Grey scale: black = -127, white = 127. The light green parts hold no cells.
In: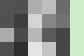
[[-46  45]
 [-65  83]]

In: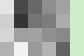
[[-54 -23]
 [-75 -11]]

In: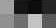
[[-105 -115]
 [ -17   67]]

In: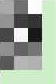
[[-15 125]
 [-64 -74]]

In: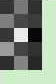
[[ -7 -79]
 [-56 -67]]

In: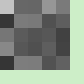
[[-24 -25]
 [ -4  -6]]

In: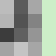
[[-36  39]
 [-44   3]]

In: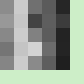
[[ 75 -15]
 [ 70 -60]]
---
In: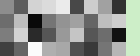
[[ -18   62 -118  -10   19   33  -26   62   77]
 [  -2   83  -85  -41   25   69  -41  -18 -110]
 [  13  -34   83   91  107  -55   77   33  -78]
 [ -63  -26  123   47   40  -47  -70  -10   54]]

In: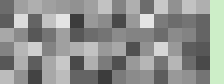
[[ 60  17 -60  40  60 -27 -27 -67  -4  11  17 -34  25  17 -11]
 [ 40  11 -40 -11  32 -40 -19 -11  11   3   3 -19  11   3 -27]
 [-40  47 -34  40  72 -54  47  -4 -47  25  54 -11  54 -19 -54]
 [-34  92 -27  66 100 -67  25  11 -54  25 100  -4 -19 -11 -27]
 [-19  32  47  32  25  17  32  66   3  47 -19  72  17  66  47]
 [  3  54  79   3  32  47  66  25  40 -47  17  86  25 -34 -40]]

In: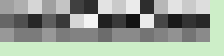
[[ -25  -48  -88  -33  -70   86  115  -95  -70 -108  107  -56 -102  -76
   -88]
 [  24   -4   -4   24   -4    2    2  -19   10   10  -11    2   18  -11
    10]
 [  32   47   86   32   68  -63  -82   99   74  107  -82   55   99   74
    93]]

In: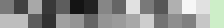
[[  62   62  -34  -77   33   21  -26   21   27   40   77  -12   14    0
    70]
 [  -6  -62   40  -70  -34 -107  -93    6  -26   97   -6  -41   48  118
    97]]

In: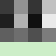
[[ -96   50 -111  106]
 [ -69   18  -75   65]
 [ -32  -17  -48   -3]]

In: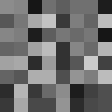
[[  12    6 -105  -15  -33  -15  -15  -98]
 [   6   -1  -98  -33   -8  -21   -8 -105]
 [  34   40  -83   28  -77  -40   75  -62]
 [ -83   53  -70  -21   12  -98  -62  -48]
 [ -70   40  -54  -54   20  -83  -54  -48]
 [ -27  -21   34   60  -77    6  -21   53]
 [ -40   -8   40   67  -70   -1  -27   60]
 [ -27  -40   46   46  -48   20   -1   60]]

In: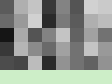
[[-106   41  -43    3   68  -29   33  -13]
 [ -71   53   11  -21   33  -13   68   25]
 [ -51  -57   60  -85   18  -13  -29   18]
 [ -36   47   68  -71    3  -43   81   74]
 [ -21   25   81  -85   -5  -36   47   60]]
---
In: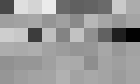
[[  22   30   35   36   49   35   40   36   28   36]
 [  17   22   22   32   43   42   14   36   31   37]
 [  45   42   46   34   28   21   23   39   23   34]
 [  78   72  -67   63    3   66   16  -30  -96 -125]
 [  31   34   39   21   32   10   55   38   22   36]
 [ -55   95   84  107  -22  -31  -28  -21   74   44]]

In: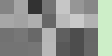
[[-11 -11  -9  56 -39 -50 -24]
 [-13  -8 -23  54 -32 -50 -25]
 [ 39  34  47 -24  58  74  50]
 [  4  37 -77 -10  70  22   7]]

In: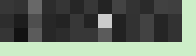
[[ -74 -109  -36  -88  -83  -72  -72  -36  -93  -77  -61  -90  -77]
 [ -82  -98  -49  -88  -92  -72  -92   76  -93  -77  -61  -90  -77]
 [ -72  -76  -23  -83  -74  -89  -72  -92  -60  -76  -85  -62  -64]]

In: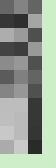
[[ 43  73 -85]
 [ 72  58 -74]
 [ 62  58 -72]
 [ 61  61 -72]
 [  4  23 -47]
 [-36   0 -27]
 [ 11  23 -47]
 [-60 -66  25]
 [ 45  26 -48]
 [-73 -81  37]
 [-25   3 -27]]

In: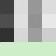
[[-78  87  29  78]
 [-49  96  18 104]
 [-64  92  23  92]]

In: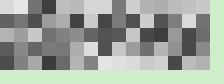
[[-51   1  41 -67 -21  52   2 100  95  90  74  81 -55  60  50]
 [-35   8 -26  -5  -7  45  93 -46  70  28 -15  53  17 -54   9]
 [ 51  29  72 -14   1  13 -27 -44 -40  70 -55 -66  25 -53 -18]
 [-29  -9 -48  28  44 -61  73 -56  -3 -47  77 -44  -2  89 -14]
 [ 89 102 -13 -64  62  58  86  85  -5  79  50  46  59  65  72]]
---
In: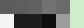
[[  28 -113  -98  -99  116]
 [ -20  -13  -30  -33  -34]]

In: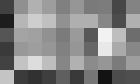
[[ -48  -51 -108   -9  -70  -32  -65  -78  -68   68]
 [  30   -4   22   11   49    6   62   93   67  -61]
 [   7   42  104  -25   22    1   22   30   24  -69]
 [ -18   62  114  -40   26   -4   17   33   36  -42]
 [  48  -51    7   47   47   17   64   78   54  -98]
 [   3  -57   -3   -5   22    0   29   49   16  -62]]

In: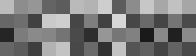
[[ -54  -28  -59  -30  -43   66  -78  -21  -55   67   50  -65  -35  -25]
 [  10  -95    9 -101    1   -9   22  -82  -53  -11    6   10   -3  -90]
 [ -53  -10  -58  -21  -56   87  -62   -1  -57   79   74  -62  -17  -24]
 [  38   65   39   71   12  -35   78   51   58  -35  -27   22   13   60]]

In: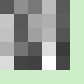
[[-58 125 -62 -59  91]
 [-68  93 -43 -10  46]
 [-43  55  32 -37  65]
 [-34  47  40 -39  70]
 [-38  60  -7  15 -38]]

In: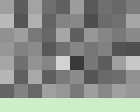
[[ 23  32   8  30  -6  22  31 -24   1 -27]
 [ 17 -17 -21 -42  12  -5 -32  41 -31  53]
 [ 72  31 -34  -8 -70  82   5  19 -15  37]
 [-48 -44   1  -9   6 -14 -39  11   2  23]
 [ 10  -6   6  23 -32  38 -23  -7  30  17]
 [ 38 -14 -20 -50   8   3 -28  48 -42  57]
 [ -2 -23 -15 -38  29 -30 -16  35 -34  32]]

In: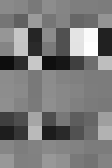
[[   3  -12   -6   17   24    1    0   24]
 [  -3   -3    2    5    9    2   -2    6]
 [  50  -18  -46  -86  -99   58  -74  -98]
 [  31  -25  -34   -7  -49   38  -49  -64]
 [  -6   -4    0    8   15   -5    4   15]
 [  -3   -2    4    8   13   -6   10   13]
 [  -3   -3    0    3   12   -6    7   12]
 [  62  -18  -64 -105 -112   72  -84 -114]
 [ -94  125   99  -47   -5  -85   68    5]
 [ -94  122  100  -47   12  -90   70   22]
 [  20  -20  -25    4   -9   27  -31  -10]
 [  -3   -1   -1    5   13   -6    6   10]]

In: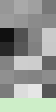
[[ -42  102   92   -4]
 [  13    3    6   16]
 [ -26   77   78    3]
 [  72    1  -39  -88]
 [  74    6  -46 -111]
 [   8   11   22   28]
 [  -7   32   41   23]]

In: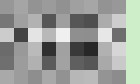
[[ 12  20  58  55  18  40  14  28  41]
 [ 73  41 -41 -32  34 -36  49  28 -16]
 [ 86  49 -88 -70  33 -79  58  25 -20]
 [-18 103  14  15 112  56 100 -60  76]
 [ 77  44 -48 -41  31 -41  50  32  -8]
 [ 24  19  38  32  17  27  19  37  23]]
